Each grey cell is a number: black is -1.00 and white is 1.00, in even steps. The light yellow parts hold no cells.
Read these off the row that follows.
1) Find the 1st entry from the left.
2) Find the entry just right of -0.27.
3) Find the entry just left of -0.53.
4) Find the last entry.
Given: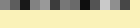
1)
0.02
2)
-0.81
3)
0.20
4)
-0.44

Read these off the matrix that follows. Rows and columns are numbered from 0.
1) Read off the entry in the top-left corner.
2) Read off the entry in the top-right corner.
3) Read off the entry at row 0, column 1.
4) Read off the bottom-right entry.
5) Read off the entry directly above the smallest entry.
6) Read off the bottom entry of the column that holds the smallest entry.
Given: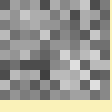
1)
-0.30
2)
-0.03
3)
0.26
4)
0.07
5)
-0.40
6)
-0.22

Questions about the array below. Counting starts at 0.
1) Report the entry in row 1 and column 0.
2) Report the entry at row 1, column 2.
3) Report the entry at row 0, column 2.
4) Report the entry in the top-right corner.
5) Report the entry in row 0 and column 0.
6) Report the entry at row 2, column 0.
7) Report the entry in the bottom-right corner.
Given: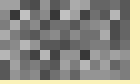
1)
0.08
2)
0.51
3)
-0.31
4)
-0.31
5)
0.26
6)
-0.02
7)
-0.02

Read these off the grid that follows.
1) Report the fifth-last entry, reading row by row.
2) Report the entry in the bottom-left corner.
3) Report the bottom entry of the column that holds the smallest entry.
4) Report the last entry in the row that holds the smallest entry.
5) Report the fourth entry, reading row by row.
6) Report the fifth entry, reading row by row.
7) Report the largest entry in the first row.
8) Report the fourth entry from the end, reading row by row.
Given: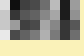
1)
-0.04
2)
0.83
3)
-0.42
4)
0.22
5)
-0.42
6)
-0.14
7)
0.74
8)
0.38

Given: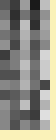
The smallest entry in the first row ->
-0.80
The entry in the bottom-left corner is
0.06
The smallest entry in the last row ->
-0.37
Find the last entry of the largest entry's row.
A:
0.75
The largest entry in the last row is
0.40
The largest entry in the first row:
0.49
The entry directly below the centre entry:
0.31
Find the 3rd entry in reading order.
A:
0.22
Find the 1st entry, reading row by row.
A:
-0.29
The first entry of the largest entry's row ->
0.06
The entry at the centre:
0.49
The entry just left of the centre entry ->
-0.02
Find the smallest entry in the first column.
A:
-0.53
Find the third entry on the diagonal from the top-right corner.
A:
0.49
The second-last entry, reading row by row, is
-0.19
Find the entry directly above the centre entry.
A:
0.22
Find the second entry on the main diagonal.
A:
-0.63
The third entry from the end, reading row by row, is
0.06

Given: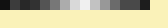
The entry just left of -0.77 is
-0.43
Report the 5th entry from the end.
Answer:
0.19
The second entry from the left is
-0.53
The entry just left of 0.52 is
0.88

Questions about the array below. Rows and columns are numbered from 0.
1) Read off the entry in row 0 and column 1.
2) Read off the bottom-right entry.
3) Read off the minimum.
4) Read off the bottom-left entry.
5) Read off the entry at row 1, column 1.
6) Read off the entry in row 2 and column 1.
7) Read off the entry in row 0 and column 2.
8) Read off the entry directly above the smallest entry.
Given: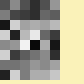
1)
0.08
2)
0.55
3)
-0.93
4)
-0.74
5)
-0.46
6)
0.63
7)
-0.37
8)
0.82
